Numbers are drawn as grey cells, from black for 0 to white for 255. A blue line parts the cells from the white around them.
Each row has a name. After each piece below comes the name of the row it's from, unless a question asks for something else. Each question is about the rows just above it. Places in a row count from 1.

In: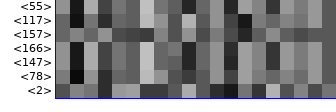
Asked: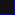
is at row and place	<117>, 2
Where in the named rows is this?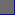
<78>, 18

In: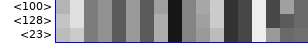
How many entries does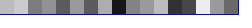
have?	17
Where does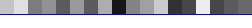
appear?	<128>
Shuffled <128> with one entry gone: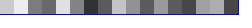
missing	[22]
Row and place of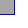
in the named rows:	<100>, 11
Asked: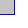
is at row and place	<128>, 1

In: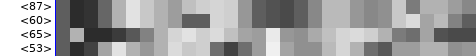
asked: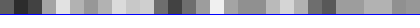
<53>
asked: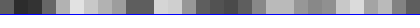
<60>
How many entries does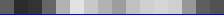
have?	16
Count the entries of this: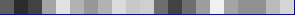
21
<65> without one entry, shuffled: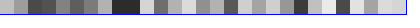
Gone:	[170]

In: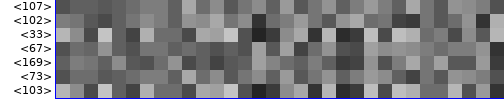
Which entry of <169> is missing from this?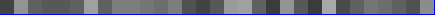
[132]
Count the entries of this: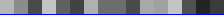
16
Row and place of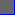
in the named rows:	<67>, 3

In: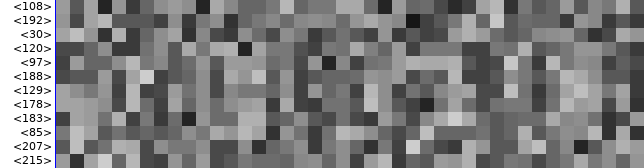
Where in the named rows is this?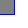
<120>, 23
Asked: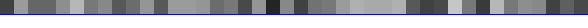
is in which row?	<97>
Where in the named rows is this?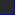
<108>, 29
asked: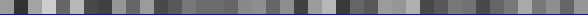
<215>
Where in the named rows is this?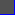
<120>, 18
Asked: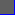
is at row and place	<97>, 41

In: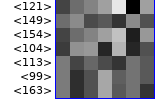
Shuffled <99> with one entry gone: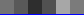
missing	[95]
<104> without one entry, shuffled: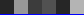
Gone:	[145]
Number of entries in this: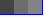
3

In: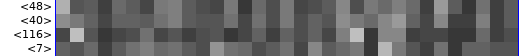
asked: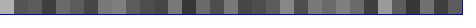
<48>
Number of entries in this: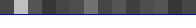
14
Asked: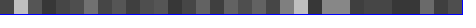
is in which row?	<116>

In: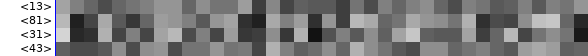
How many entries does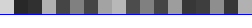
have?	18
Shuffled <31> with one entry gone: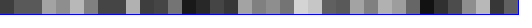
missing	[82]
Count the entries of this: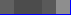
5
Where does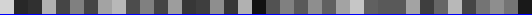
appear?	<31>
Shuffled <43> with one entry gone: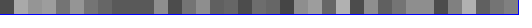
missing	[122]
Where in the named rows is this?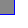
<13>, 16
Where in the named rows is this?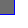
<43>, 19

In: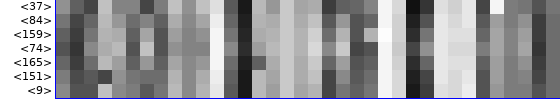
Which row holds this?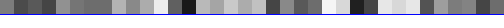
<151>
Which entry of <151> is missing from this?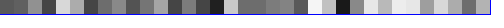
[75]
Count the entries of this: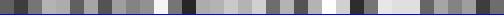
36
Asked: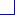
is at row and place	<159>, 24
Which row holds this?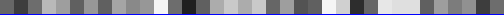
<165>

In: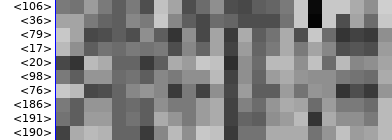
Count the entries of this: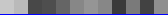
12
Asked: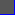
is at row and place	<17>, 22
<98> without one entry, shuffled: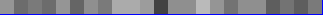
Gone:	[135]
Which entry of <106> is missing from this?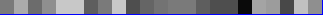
[207]
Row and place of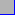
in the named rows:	<190>, 4
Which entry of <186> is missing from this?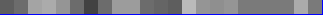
[129]

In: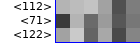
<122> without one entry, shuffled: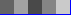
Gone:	[168]
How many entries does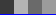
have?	4
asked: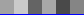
<122>
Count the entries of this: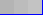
3
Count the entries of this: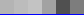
6
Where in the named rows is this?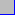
<112>, 2

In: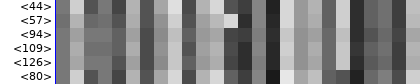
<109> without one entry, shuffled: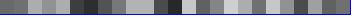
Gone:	[54]
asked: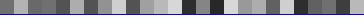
<57>
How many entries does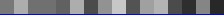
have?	16
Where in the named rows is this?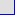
<44>, 9
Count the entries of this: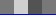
4
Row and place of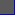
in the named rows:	<126>, 23

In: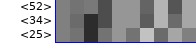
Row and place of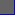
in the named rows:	<52>, 7
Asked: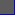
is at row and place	<34>, 7
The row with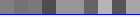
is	<52>
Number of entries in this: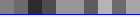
10
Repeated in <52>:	[150]
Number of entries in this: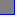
1

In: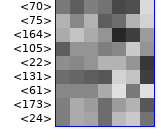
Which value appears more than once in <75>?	[179]
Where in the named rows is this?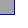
<24>, 3
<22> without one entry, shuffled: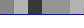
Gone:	[142]
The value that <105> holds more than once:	[148]

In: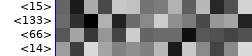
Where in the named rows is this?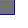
<15>, 7
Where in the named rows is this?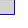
<15>, 14
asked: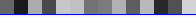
<15>

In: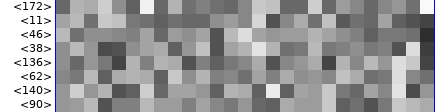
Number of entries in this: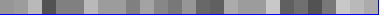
27
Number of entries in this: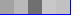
5
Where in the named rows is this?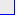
<140>, 16
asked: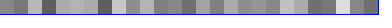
<62>
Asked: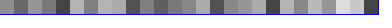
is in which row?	<136>
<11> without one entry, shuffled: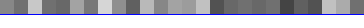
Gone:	[89]
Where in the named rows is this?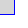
<11>, 15

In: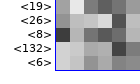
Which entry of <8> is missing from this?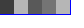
[109]
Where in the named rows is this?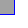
<19>, 1

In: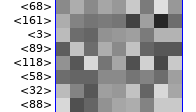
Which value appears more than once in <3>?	[179]
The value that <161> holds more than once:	[117]
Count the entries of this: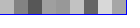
9
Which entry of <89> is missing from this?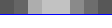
[93]
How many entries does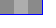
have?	3

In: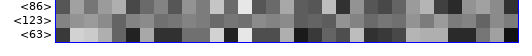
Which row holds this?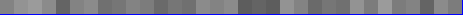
<123>
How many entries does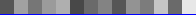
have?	14
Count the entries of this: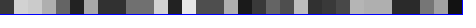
33

